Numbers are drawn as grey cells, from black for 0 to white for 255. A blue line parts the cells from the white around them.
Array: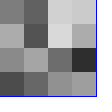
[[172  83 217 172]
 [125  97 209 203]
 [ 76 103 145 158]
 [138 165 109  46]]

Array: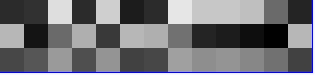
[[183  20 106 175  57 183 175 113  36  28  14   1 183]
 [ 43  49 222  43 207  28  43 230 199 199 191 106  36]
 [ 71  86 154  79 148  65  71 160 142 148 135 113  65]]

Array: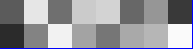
[[ 43 131 242 163 118 169 182 250]
 [ 91 230 111 203 211 103 150  57]]

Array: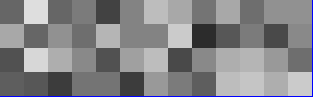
[[ 94  87  60 116 116  60 153 123  94 189 197 174 203]
 [168 102 145 110 181 131 131 203  44  87 123  73 137]
 [ 81 215 174 137  81 160 189  73 137 174 181 153 110]
 [102 222 102 123  66 131 189 168 116 168 110 145 145]]

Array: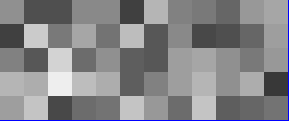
[[144  79  79 137 137  64 181 129 121 102 152 166]
 [129  87 211 108 144  94  87 158 166 144 121 152]
 [181 173 238 189 173  94 129 158 181 144 173  56]
 [158 196  72 108 115 196 152 108 196  94 102 115]
 [ 64 203 121 166 115 189  87 137  72  79 102 158]]

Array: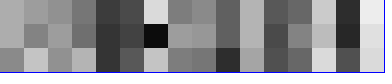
[[173 131 157 111  52  66  12 157 151  96 180  74 131 188  39 224]
 [173 157 145 118  60  74 218 125 138  96 180  88 103 203  45 237]
 [138 196 145 180  52  88 196 125 118  45 165  80 103 218  80 218]]
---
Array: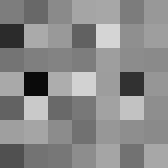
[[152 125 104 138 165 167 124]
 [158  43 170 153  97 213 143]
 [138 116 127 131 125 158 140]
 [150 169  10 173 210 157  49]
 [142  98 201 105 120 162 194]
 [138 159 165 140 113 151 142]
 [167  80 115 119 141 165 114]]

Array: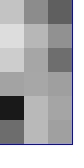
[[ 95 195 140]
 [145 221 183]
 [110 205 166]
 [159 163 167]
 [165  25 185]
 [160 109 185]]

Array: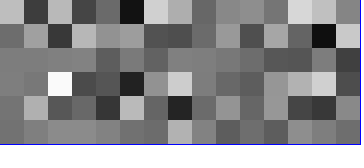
[[133 190  61 185  69 106  18 208 174 103 136 142 117 215 192]
 [201 109 160  56 183 146 157  82  78 107 153  79 166 100  15]
 [ 64 125 125 128 130  93 122  98 128 126 120 109  87  85 125]
 [ 77 126 120 250  75  85  34 146 205 125 104  93 150 178 208]
 [137 116 176  87 104  54 186 101  36 107 148 102 151  69  56]
 [110 114 127 139 139 130 113 108 178 130  93 110  93 142 126]]

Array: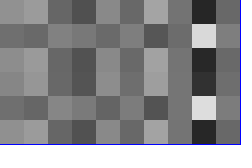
[[104 145 155 102  80 137 104 164 115  38]
 [126 111 105 129 120 106 126  86 108 217]
 [105 141 154 103  82 137 105 162 116  40]
 [110 134 150 104  84 141 110 158 117  49]
 [124 111 102 134 122 100 124  83 117 221]
 [104 144 155 102  81 137 104 163 116  39]]

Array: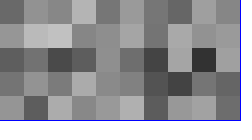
[[134 105 146 135 180 118 154 118 102 159]
 [154 150 186 193 134 142 165 116 169 146]
 [160  94 114  74  93 143 110  68 165  50]
 [101 116 147 123 171 138 129  83  67 117]
 [109 149  93 172 136 153 176  92 152 162]]

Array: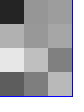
[[157  36 150]
 [166 177 152]
 [128 231 191]
 [185  93 126]]

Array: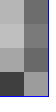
[[109 182]
 [122 191]
 [105 166]
 [156  63]]

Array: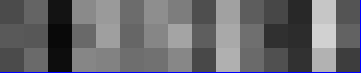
[[ 84  75 100  19 138 154 108 142 125  78 161  93  71  40 198]
 [ 98  89  87   9 105 159 102 134 164  94 169 111  48  44 209]
 [ 61  75 106  13 134 130 110 113 135  72 176 106  80  49 178]]
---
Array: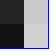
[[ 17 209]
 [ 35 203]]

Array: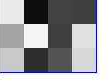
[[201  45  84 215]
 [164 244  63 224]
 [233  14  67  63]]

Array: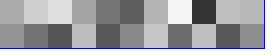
[[148 115  85 188  88 138 198 108 191  88 142]
 [171 206 222 165 116  95 179 245  52 191 185]]

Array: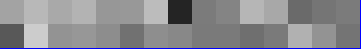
[[ 88 204 147 151 141 113 142 136 122 122 111 122 177 147 116]
 [163 184 169 179 151 152 188  36 123 132 182 168 106 117 123]]

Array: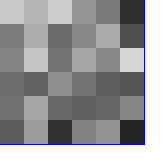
[[ 92 157  50 129 147  37]
 [113 166 103  97 101 134]
 [109  98 143 114  94  84]
 [132 197 114 166 135 214]
 [124 173 108 135 172  80]
 [201 181 205 148 123  47]]

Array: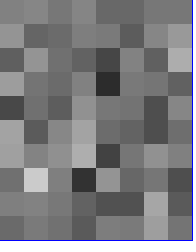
[[106 122 113  90 125 122 158 116]
 [127 130 120  98  81  81 166  90]
 [112 203 127  50 148 103 118  78]
 [160 131 144 174  66 118 145 128]
 [163  91 135 163 108  99  78 110]
 [ 72 112  93 145 119 115  78 134]
 [157 116 107 129  44 121 117  97]
 [ 95 148 112  98  70 130  96 173]
 [148 101 107 126 122  92 134 153]
 [129 134 119 133 104 104 119 119]]

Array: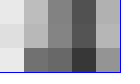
[[234 113 104  55 148]
 [223 184 132  84 182]
 [233 189 130  81 177]]

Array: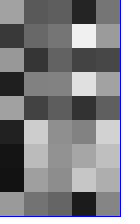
[[154 115 101  27 133]
 [ 18 159 141 198 174]
 [ 20 187 146 166 191]
 [ 33 205 143 130 210]
 [161  66  93  50  95]
 [ 31 129 130 224 162]
 [152  53  98  67  71]
 [ 57 104 117 240 155]
 [162  89  94  36 117]]
